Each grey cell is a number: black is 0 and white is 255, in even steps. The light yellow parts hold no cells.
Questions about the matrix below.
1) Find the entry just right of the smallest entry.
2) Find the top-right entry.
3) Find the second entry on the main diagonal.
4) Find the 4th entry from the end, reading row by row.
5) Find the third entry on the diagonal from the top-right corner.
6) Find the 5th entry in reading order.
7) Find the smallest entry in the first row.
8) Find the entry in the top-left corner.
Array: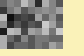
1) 57
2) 87
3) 119
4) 119
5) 103
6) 145
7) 42
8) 103

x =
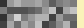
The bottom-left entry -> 66
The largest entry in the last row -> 193
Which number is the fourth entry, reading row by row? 153
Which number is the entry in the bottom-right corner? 94
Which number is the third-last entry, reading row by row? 138
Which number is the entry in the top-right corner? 124
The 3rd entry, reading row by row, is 178
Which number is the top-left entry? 50
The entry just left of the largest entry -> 138
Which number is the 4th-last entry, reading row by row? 94
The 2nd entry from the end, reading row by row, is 178
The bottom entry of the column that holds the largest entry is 109
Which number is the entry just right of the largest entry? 124

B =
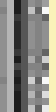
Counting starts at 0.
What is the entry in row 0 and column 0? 144
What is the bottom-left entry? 144
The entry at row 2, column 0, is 144
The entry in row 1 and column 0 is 131
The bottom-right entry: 235
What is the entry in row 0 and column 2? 29
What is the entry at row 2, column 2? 57
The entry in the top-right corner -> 157
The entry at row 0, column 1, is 181

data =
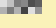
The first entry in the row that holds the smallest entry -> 177
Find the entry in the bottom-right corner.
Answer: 147
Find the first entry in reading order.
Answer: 222
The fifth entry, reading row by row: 78

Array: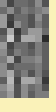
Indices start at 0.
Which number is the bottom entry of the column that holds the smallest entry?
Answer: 124
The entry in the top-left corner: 140
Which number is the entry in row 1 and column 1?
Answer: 140
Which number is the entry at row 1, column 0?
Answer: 108
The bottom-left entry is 124
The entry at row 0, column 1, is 70
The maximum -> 201
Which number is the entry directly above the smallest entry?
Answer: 108
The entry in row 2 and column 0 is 154
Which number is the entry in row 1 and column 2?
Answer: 95
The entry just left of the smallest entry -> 154
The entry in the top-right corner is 83
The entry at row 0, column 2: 108
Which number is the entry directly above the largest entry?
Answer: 169

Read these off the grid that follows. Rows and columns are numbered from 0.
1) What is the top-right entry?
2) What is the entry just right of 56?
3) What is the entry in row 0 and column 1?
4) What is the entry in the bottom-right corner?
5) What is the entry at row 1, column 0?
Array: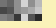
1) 185
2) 212
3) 99
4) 42
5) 71

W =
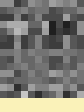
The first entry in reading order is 144
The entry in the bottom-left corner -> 87
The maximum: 198
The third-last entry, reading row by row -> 47
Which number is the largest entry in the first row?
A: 159
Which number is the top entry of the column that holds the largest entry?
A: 87
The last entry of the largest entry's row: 172
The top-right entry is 87
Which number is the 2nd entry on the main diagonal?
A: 103
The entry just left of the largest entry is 87
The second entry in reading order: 144
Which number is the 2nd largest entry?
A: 184
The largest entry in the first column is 159
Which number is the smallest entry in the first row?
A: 61
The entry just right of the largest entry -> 87
